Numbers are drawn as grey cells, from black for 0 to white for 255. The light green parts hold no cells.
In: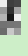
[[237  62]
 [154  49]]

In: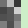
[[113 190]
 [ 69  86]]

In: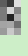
[[ 93  56]
 [123 214]]

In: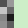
[[ 80 153]
 [197 104]]

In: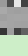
[[154  77]
 [169 161]]

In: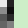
[[235  34]
 [140  14]]

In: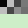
[[  7 192]
 [190  71]]
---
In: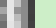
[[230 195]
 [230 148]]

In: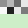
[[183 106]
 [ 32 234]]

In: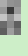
[[146 141]
 [ 58 154]]

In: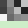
[[139  38]
 [120 188]]

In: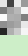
[[ 67 234]
 [165 184]]

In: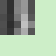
[[ 48 128]
 [ 48 131]]

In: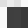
[[236 226]
 [ 63  64]]

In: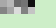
[[183 105]
 [165 219]]
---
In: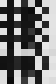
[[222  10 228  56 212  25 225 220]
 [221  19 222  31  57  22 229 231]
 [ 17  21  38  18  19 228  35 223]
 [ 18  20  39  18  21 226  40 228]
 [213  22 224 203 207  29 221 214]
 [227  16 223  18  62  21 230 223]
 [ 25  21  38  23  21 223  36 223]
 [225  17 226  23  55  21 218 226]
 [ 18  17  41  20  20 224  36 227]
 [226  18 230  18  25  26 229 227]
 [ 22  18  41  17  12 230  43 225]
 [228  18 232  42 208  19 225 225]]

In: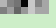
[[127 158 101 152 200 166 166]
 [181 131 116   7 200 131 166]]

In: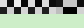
[[ 29 206  23 213  28 210  31 215 189   2   1 210]
 [223  14 238  10 220   6 220  14  25 201 197  14]]

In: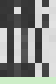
[[ 51  57  73  57  54 223  66 221]
 [ 65  59  77  52  58 216  71 224]
 [225  53 222  82 211  52 221 222]
 [220  52 218  84 216  53 221 223]
 [218  54 222  76 217  48 223 222]
 [224  55 219  87 213  53 221 214]
 [224  57 225  77 213  54 219 219]
 [ 53  55  72  56  49 218  71 226]
 [ 51  59  70  55  52 217  64 223]
 [ 55  54 224  53  55 219 223 218]
 [ 53  56  69  56  54 221  61 223]]

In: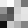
[[ 16 202 177 132]
 [104  93 219 227]
 [146  80 209 229]
 [239 254 201 118]]

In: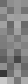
[[200 172 119 172]
 [ 54 113 159 113]
 [144 103 142 103]
 [ 92 120  70 120]
 [107 143 105 143]
 [124 130 144 130]
 [126 145 121 145]
 [140 116 159 116]
 [162 105 171 105]
 [124 162 157 162]
 [151 115 149 115]
 [109 142 150 142]]

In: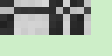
[[ 49  47 213 203 211 200 202  41  38 208  39  38 202]
 [ 33  42 209 208 211 210 208  48  40 210  42  38 204]
 [ 49  35 202 207 200 206 202  53  48 202  47  33 193]
 [187 186  55  50  53  49  50  45 183  52 189 195  67]
 [ 48  47 195 202 199 206 215  46  40 209  39  48 194]]
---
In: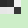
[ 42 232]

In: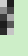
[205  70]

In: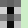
[106   5 131]

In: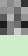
[161 149  88  29]

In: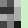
[129  52 173]

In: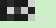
[ 31 213  25]

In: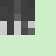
[59 62 97 86 97]
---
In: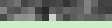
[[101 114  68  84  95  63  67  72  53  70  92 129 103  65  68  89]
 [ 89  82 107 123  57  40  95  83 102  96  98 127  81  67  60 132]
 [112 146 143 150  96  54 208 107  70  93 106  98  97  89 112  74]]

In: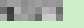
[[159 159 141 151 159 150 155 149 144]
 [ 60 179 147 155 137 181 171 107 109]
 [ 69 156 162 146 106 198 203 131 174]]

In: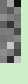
[[165  18 112]
 [ 91 134 113]
 [126 116 142]
 [ 54 125  95]
 [124  74 124]
 [121 133 114]
 [198  90 120]
 [127  71 143]
 [ 44 190 128]]

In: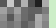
[[201  87 177  79  32 171  87]
 [121 161 108  96  97 123 161]
 [ 88 142 107  93 172 143 142]
 [114 130  95 115 168 132 130]]

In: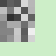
[[ 95  85 215 183  72]
 [122 208  85 181 190]
 [ 49  68 214  97 155]
 [170 170 110 170 130]
 [133 201  92 238 132]
 [149 197 100 210 126]]

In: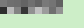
[[111 109 100 112  99 121 116  97 121]
 [185 130  54 145 192 155 111 146  46]]

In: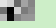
[[207 103 163 133 225]
 [  1 207 123 141 111]
 [  8 131 150 151 181]]

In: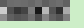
[[108 110 108 103 113  95 105 110  97  92]
 [ 81  54  68 125  23 183  84  46 170 204]
 [ 96  85  90 111  75 132  97  84 126 141]]

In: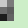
[[122 201]
 [ 91 109]
 [ 99  29]]
